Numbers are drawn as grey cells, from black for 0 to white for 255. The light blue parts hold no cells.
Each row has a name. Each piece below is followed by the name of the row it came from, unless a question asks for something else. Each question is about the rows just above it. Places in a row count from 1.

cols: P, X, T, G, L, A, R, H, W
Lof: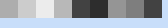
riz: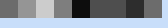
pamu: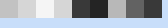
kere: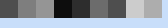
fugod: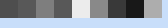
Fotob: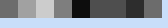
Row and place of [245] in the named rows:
pamu, 3
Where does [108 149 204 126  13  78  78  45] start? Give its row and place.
riz, 1
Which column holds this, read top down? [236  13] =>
L
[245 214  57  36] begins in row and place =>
pamu, 3

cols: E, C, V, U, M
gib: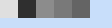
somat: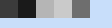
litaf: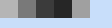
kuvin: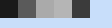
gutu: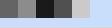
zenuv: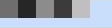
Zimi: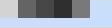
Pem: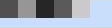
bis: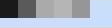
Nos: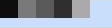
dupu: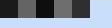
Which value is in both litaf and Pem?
[38]
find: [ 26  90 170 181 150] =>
bis
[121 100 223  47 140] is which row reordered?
gib
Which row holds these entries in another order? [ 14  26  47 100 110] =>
dupu
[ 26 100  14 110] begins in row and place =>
dupu, 1
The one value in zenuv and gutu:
[140]
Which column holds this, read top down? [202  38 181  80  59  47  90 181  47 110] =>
U

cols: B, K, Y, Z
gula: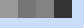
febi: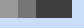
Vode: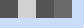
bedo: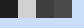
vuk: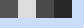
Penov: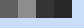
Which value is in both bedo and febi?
[62]
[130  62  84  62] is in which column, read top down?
Y
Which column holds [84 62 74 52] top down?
Y
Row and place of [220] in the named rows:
vuk, 2

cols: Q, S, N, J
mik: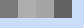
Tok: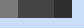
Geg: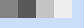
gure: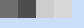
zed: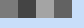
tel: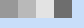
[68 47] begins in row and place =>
Tok, 3
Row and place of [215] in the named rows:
gure, 4

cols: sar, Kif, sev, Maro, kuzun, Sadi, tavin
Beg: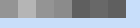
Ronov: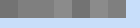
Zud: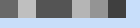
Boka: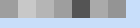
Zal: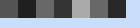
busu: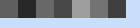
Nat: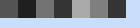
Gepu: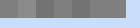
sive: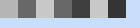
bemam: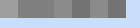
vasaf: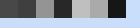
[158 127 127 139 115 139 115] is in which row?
bemam
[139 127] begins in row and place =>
Ronov, 6
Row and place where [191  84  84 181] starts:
Zud, 2

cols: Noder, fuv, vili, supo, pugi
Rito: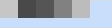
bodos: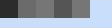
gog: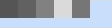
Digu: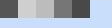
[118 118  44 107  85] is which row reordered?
bodos
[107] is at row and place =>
bodos, 2
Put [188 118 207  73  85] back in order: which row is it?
Digu
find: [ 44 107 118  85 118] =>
bodos
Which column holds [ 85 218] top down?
supo
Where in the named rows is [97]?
gog, 2

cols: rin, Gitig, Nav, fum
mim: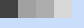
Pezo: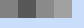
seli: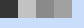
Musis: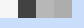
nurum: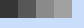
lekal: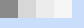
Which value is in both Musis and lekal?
[245]
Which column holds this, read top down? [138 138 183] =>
Nav
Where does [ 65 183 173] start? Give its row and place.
Musis, 2
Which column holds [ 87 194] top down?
Gitig
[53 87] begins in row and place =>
nurum, 1

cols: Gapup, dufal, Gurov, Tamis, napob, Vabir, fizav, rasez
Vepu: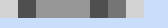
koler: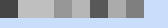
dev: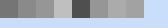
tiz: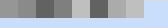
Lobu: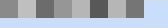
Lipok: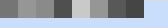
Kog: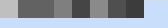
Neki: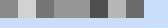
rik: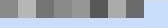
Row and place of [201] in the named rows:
Lipok, 5
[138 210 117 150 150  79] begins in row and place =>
Neki, 1
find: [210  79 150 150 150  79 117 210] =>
Vepu
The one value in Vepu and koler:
[150]
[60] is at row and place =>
Kog, 8

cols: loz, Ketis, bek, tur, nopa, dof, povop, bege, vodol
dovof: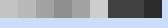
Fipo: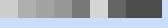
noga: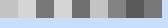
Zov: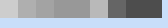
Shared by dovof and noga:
[195]
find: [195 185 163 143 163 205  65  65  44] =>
dovof

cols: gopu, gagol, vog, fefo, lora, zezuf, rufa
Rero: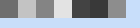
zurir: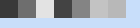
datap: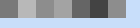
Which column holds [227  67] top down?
fefo
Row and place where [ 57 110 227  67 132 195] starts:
zurir, 1

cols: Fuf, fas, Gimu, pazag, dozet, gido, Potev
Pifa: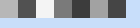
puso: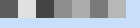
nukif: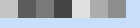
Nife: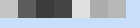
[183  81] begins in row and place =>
Pifa, 1
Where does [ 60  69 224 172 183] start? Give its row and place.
Nife, 3
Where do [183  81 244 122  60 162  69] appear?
Pifa
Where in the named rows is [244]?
Pifa, 3
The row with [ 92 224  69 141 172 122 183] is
puso
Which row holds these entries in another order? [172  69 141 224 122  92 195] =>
nukif

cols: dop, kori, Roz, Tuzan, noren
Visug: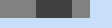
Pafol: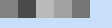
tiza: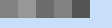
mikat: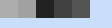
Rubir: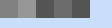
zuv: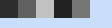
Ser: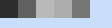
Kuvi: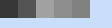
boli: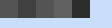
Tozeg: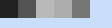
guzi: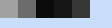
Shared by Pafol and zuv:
[118]
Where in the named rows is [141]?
Kuvi, 4
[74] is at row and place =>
Pafol, 2

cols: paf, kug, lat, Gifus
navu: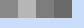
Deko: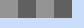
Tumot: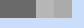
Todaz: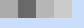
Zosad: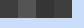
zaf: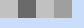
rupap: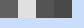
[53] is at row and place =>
Zosad, 3
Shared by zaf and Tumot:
[105]
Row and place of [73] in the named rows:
rupap, 4
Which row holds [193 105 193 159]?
zaf

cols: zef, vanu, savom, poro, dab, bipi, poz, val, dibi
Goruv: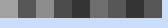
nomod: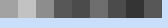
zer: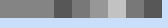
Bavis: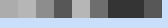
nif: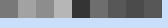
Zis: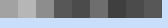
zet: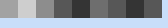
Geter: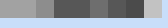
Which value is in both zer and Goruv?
[87]
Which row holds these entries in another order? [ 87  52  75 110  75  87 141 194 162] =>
nomod
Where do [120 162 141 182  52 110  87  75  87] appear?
nif
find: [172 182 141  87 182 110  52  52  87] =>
Bavis
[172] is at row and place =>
Bavis, 1
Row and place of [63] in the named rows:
Zis, 7

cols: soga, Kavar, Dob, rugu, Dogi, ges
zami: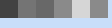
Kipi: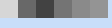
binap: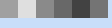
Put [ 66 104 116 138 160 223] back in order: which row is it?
binap
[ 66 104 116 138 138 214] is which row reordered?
zami
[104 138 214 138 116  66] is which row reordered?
zami
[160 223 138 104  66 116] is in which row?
binap
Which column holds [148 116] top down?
ges
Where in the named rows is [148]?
Kipi, 6

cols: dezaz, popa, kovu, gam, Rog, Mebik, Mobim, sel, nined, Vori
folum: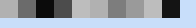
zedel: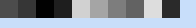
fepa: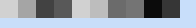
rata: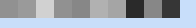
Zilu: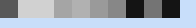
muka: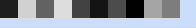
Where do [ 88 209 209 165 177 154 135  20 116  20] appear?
Zilu
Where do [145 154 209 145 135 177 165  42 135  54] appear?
rata
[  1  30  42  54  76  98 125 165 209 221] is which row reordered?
zedel
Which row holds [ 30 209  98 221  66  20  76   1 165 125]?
muka
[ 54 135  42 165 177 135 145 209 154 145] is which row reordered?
rata

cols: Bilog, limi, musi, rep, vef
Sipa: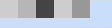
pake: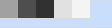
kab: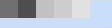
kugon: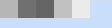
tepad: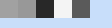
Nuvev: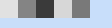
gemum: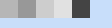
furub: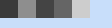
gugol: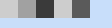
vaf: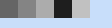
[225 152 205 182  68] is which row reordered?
gemum
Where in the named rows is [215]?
Nuvev, 4
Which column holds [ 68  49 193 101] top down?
musi

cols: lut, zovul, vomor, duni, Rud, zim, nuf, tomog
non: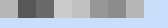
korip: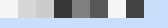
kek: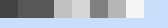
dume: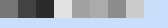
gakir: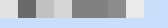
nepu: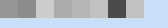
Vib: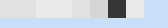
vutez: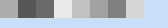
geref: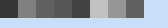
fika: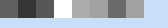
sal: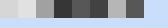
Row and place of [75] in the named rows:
nepu, 7
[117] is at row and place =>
dume, 1

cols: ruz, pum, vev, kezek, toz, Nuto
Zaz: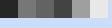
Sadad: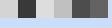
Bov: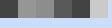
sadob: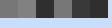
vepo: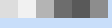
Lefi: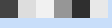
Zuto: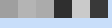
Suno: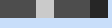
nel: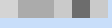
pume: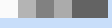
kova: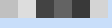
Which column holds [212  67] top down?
ruz
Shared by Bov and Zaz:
[67]
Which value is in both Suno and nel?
[202]
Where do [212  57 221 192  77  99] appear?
Sadad
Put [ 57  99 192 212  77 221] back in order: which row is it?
Sadad
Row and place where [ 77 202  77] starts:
Suno, 2

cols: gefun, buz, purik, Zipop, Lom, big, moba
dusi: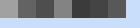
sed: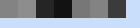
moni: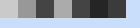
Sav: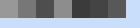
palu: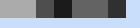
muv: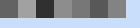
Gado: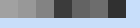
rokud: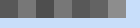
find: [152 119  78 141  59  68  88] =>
Sav
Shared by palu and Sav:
[78]
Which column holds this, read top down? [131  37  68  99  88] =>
big
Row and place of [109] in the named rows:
Gado, 6
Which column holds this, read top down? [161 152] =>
buz

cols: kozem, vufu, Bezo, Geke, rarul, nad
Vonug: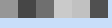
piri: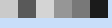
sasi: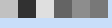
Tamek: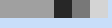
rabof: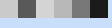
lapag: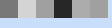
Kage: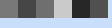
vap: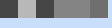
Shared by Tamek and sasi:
[120]
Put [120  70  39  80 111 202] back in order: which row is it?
Kage
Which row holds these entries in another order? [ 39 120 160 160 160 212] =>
Tamek

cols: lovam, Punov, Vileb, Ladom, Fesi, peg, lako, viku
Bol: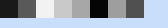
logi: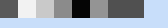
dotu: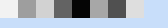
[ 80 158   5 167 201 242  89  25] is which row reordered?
Bol
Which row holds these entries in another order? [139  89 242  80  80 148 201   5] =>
logi
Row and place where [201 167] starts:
Bol, 4
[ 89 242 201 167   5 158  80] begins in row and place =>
Bol, 2
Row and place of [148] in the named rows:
logi, 6
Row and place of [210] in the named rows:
dotu, 3

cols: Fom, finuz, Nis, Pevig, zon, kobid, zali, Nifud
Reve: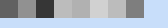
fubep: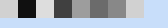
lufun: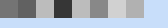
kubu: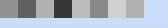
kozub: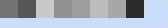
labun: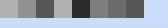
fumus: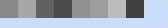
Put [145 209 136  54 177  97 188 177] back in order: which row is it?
kubu
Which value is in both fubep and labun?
[107]
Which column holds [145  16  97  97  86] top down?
finuz
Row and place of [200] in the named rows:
kozub, 3

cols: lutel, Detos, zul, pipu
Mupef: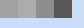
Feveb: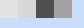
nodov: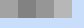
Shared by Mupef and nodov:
[162]
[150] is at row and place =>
nodov, 3
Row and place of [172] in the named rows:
Mupef, 2

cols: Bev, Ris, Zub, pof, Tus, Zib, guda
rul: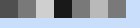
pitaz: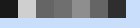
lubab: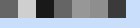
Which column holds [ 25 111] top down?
pof
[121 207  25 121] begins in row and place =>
rul, 2
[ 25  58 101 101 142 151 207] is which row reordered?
lubab
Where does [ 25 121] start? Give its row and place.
rul, 4
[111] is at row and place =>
pitaz, 4
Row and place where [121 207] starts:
rul, 2

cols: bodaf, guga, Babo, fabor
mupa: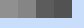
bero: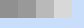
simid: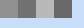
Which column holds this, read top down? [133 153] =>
guga
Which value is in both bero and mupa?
[144]

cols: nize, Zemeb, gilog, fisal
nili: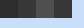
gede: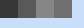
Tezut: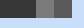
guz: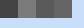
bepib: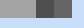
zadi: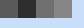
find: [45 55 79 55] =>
nili
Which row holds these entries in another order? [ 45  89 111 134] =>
zadi
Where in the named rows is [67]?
guz, 1
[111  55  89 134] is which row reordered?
gede

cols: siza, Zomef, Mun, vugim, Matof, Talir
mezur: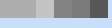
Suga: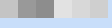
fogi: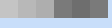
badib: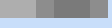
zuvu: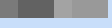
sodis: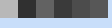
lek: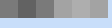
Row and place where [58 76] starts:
sodis, 4
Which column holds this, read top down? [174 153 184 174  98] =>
Zomef
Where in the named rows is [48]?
sodis, 2
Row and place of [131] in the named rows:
mezur, 4
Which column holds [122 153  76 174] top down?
Matof
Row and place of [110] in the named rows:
fogi, 5
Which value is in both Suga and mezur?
[196]

